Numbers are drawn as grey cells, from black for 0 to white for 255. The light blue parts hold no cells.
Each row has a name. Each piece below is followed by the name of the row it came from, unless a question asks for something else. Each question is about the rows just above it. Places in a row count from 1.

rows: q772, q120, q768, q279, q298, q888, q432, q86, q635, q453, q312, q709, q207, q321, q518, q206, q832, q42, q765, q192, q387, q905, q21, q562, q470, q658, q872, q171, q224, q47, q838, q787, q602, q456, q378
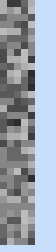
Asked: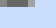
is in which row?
q888
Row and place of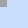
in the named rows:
q888, 5
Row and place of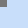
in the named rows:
q224, 4

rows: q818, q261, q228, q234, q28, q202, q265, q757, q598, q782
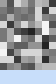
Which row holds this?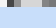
q757
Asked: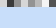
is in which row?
q234
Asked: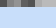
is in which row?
q782
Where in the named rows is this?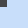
q757, 2
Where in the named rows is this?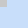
q598, 6
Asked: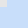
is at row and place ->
q265, 1

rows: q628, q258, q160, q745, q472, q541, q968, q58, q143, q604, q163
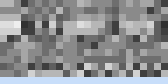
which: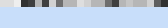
q745
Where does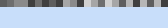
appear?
q604
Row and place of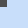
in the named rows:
q541, 24
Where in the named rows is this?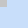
q745, 19
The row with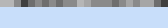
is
q628
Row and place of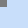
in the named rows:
q258, 5
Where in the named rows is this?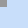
q160, 14

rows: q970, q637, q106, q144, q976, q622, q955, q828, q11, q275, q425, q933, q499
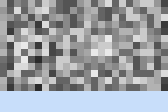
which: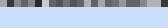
q499
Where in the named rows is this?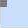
q275, 8
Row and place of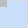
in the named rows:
q106, 17

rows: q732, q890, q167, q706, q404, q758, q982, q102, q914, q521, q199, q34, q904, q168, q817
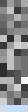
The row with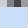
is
q817
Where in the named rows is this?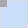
q732, 4
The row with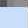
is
q404
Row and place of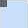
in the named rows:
q706, 1

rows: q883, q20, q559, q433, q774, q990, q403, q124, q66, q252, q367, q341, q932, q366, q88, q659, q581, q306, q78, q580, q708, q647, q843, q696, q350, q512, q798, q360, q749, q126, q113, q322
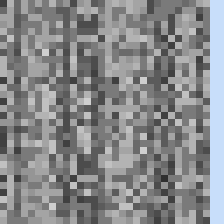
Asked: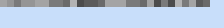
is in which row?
q350
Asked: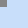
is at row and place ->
q749, 22

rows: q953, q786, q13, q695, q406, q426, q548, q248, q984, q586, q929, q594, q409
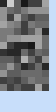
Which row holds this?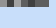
q13
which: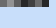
q586
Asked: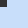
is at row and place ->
q248, 1
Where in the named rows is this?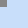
q695, 2
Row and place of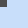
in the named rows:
q594, 2

